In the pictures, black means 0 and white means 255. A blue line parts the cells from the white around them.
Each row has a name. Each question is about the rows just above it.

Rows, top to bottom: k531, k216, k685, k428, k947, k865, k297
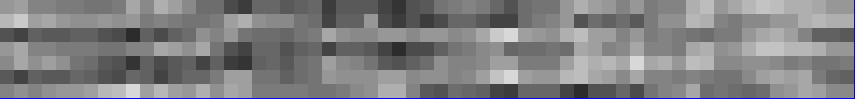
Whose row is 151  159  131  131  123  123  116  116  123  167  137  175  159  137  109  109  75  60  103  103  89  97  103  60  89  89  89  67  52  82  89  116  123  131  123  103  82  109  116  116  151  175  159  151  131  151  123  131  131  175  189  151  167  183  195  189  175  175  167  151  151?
k531
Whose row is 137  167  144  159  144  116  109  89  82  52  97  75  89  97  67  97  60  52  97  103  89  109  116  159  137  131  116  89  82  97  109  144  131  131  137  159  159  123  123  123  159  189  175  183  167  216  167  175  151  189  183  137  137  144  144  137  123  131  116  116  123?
k947
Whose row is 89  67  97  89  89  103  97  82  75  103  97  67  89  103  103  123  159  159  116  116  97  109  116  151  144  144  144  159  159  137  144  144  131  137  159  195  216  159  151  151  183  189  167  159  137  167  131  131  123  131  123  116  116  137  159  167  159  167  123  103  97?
k865

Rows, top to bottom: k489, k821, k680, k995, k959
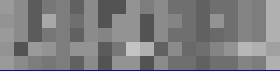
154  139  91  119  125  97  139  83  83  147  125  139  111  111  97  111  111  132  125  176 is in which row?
k489
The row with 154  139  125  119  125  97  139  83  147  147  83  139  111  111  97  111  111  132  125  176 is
k959
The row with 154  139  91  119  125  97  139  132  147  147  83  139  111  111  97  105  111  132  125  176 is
k680
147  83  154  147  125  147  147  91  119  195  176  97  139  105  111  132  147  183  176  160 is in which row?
k995
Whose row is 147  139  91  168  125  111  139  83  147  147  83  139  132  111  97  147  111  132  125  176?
k821

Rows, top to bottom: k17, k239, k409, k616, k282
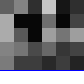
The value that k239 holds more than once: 7
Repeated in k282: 61
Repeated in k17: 47
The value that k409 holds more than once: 158
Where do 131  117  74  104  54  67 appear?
k616

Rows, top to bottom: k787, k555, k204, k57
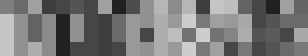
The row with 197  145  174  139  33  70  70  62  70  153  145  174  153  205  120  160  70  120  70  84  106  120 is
k57
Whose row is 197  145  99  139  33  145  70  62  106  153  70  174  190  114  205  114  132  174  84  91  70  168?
k204

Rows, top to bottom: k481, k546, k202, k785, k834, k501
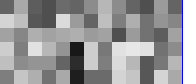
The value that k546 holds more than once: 191
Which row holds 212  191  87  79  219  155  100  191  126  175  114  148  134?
k546
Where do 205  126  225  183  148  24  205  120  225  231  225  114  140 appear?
k785
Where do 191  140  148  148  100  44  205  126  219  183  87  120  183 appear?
k834

